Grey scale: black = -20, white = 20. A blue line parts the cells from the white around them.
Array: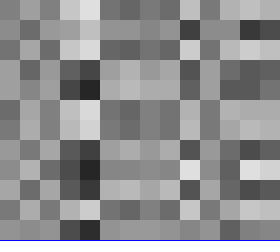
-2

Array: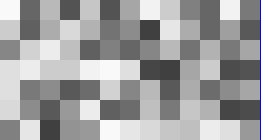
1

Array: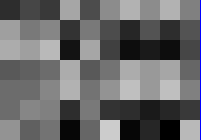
7

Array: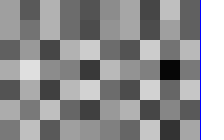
-5

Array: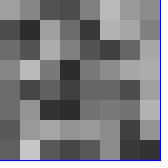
-3

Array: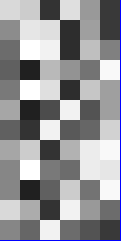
-3

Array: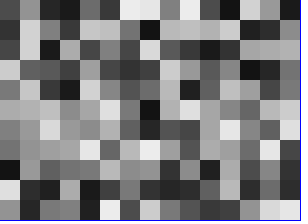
-9
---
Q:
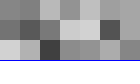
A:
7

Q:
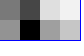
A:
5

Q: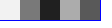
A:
7

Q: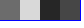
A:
-14

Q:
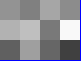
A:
-4

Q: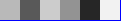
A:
-14
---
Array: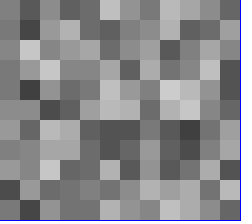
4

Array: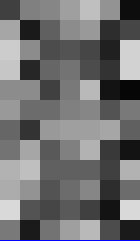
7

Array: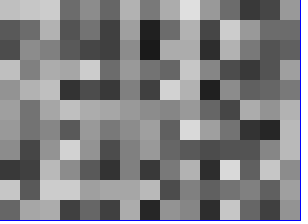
-11

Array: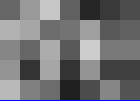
1

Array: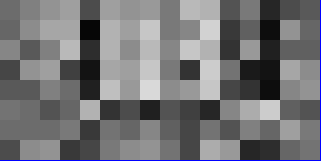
-2

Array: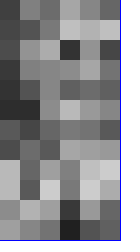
9

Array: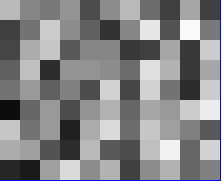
11
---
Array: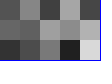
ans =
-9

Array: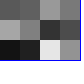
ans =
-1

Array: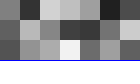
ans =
-8

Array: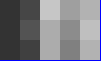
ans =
8

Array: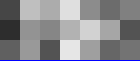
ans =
0

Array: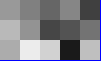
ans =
-10
